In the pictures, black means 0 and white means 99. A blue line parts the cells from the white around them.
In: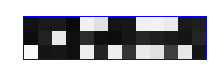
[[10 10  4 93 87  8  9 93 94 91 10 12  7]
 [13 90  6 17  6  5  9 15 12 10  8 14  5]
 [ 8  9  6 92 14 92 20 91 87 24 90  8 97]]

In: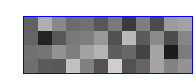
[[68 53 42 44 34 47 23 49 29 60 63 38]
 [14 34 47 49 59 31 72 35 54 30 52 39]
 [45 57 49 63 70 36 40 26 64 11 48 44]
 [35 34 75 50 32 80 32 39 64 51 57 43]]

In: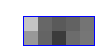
[[40 35 38 45 76]
 [39 23 42 46 59]]

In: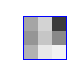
[[82 23 64]
 [77 53 58]
 [90 94 69]]

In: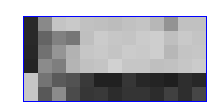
[[53 76 78 75 74 73 75 76 71 57 75 75 16]
 [39 50 46 74 79 77 76 79 80 74 78 76 16]
 [44 58 69 77 78 76 79 78 80 71 76 77 15]
 [54 49 70 75 76 81 77 77 74 75 77 79 14]
 [45 35 32 22 13 13 21 15 14 12 18 15 77]
 [34 54 29 21 22 17 20 20 17 25 18 27 77]]

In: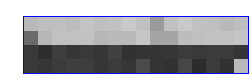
[[74 74 73 76 74 75 78 75 60 75 78 75 74 72 74 72]
 [71 75 75 75 71 72 72 77 64 64 73 74 75 75 76 41]
 [18 24 21 22 21 25 19 20 20 21 23 22 23 23 20 22]
 [21 23 24 24 21 23 21 29 20 19 27 17 23 19 72 22]]

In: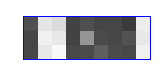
[[89 85 26 31 27 27 23 92 31]
 [93 90 26 58 29 27 32 90 27]
 [90 97 28 29 36 29 28 93 27]]
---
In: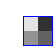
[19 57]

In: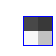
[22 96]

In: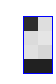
[86 85]

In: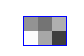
[68 65]

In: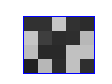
[17 18 16 71]

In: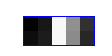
[19 54]

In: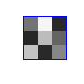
[16 73 76]

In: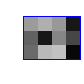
[ 9 52 72]
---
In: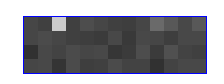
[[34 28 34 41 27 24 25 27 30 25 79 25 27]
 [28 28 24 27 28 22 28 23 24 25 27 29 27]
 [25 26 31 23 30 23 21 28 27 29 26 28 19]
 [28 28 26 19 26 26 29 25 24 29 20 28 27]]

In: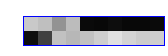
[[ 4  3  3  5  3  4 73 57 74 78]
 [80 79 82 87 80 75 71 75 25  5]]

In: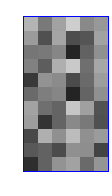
[[59 53 80 63 47 70]
 [63 33 30 64 31 60]
 [56 38 14 52 47 46]
 [65 43 78 68 36 50]
 [61 41 29 54 57 22]
 [56 39 14 52 49 41]
 [32 62 77 39 43 63]
 [31 47 53 39 20 61]
 [60 56 73 56 68 28]
 [26 55 56 29 38 34]
 [58 41 63 57 38 18]]

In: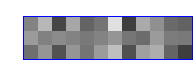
[[38 41 56 66 24 87 45 39 65 27 71 51]
 [47 48 60 42 46 58 51 47 51 54 50 60]
 [24 39 67 62 31 74 60 45 58 32 58 43]]

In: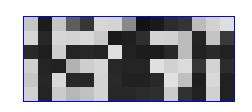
[[86 81 73 20 17 10  7 53 82 83 21 36 76 11 77]
 [22 76 14 73 81 82 18 12 10 78 84 82 83 15 83]
 [13 16 13 73 16 11 11 13 86 14 15 14 80 12 16]
 [17 82 21 85 81 87 14 14 15 83 80 69 13 14 80]
 [13 84 12 74 87 16 13 13 16 82 15 15 84 15 77]
 [13 81 13 19 79 18 17 15 15 82 75 71 79 14 81]]

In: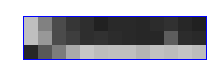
[[13 15 19 17 15 16 16 13 18 21 29 50 74]
 [16 17 36 15 15 16 17 19 18 24 29 59 74]
 [73 76 73 75 70 74 74 73 77 66 48 34 15]]

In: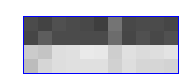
[[27 29 29 28 45 24 28 29 31 26 29]
 [31 28 31 27 42 29 29 29 29 36 27]
 [88 86 85 87 80 90 91 87 86 76 79]
 [82 83 83 86 81 87 87 87 86 83 73]]

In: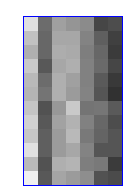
[[30 27 54 58 62 42 87]
 [25 37 51 65 65 40 75]
 [23 40 49 66 67 40 68]
 [27 41 50 68 65 34 78]
 [22 35 50 62 68 42 72]
 [19 33 51 60 68 45 70]
 [35 46 45 78 59 32 76]
 [30 40 50 69 63 34 81]
 [33 39 47 72 60 37 77]
 [33 33 51 65 60 37 87]
 [23 47 49 70 68 32 72]
 [29 32 55 60 64 34 93]]
